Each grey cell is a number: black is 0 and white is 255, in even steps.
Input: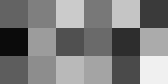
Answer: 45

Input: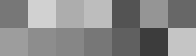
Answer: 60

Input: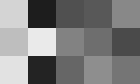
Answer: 110

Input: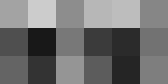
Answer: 43

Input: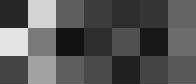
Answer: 24

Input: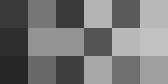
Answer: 185

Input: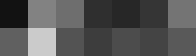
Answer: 68
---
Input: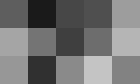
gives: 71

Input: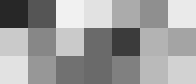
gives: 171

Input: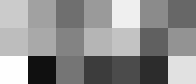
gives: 239

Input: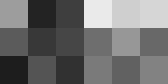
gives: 234

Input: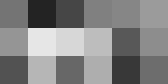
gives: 128

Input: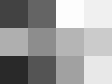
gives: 100

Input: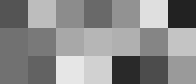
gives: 146

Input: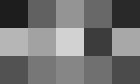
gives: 148

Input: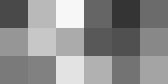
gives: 101

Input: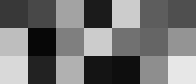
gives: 204
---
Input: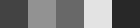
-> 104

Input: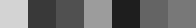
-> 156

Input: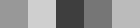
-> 62

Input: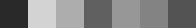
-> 96

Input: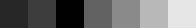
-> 98

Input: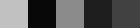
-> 139

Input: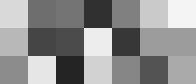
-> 237

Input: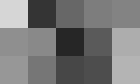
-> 38

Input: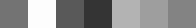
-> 52

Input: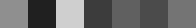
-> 60
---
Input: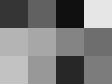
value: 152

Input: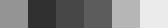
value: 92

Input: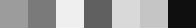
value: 217

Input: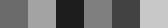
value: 127

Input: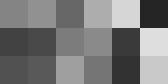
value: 117

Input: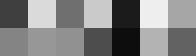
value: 13

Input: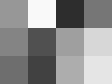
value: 65

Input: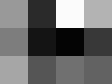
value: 85

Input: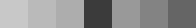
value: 153

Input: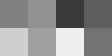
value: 159
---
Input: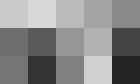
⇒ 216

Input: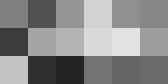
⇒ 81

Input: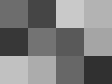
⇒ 69

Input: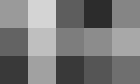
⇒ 212

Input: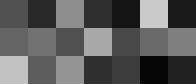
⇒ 40

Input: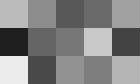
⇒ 140

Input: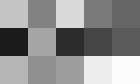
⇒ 130
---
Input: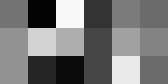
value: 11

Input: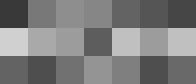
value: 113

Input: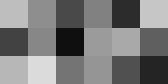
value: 116

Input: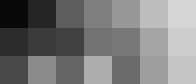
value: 101

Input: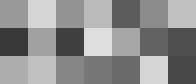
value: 133

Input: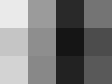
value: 34

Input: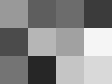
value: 197
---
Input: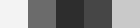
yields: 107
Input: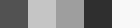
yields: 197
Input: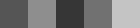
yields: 142
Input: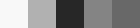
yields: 177
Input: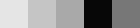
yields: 197
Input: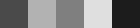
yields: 178
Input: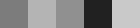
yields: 180
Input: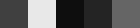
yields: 232
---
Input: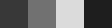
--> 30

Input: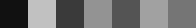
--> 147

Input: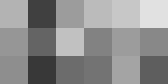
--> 187

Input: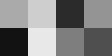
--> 148

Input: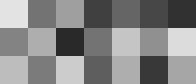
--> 64

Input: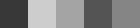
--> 84

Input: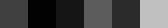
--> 92

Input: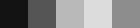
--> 220
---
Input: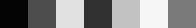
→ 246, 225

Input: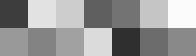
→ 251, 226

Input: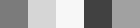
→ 247, 214

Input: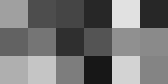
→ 225, 211

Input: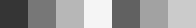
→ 245, 203

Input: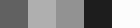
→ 252, 175

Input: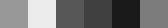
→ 235, 152

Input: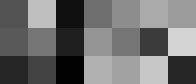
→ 212, 199

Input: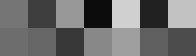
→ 208, 194
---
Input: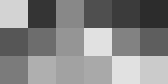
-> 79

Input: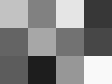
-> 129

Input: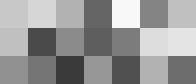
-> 248

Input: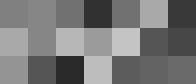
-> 113

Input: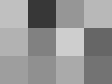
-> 55

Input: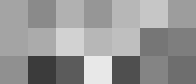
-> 183
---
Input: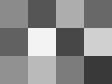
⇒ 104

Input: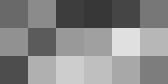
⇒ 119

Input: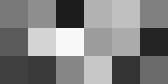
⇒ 128

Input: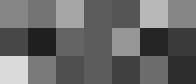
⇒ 134

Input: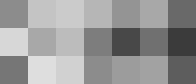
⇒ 105

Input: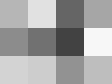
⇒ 166
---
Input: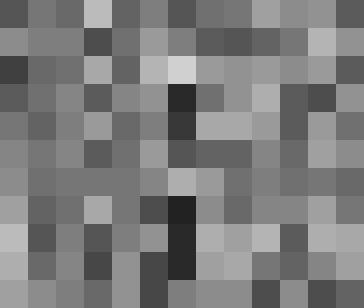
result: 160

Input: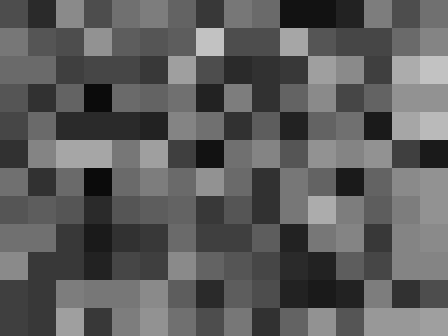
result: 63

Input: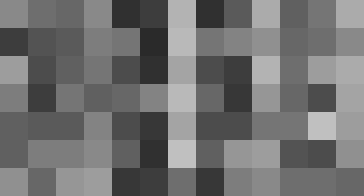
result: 144

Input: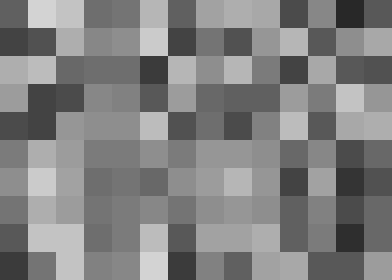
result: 59

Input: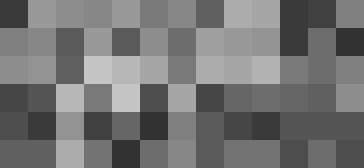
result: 96

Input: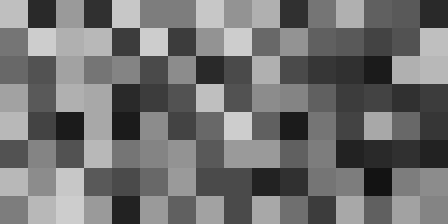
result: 125

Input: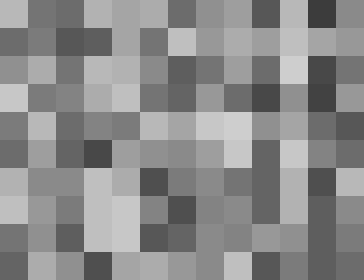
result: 100
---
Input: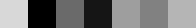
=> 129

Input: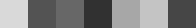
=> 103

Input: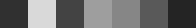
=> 89

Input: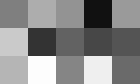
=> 133

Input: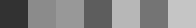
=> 139

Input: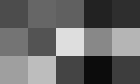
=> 96
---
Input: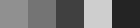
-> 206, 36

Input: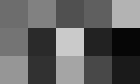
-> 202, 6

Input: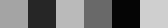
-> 207, 5

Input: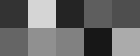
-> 213, 23

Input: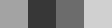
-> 208, 55

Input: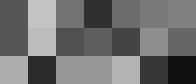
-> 196, 15
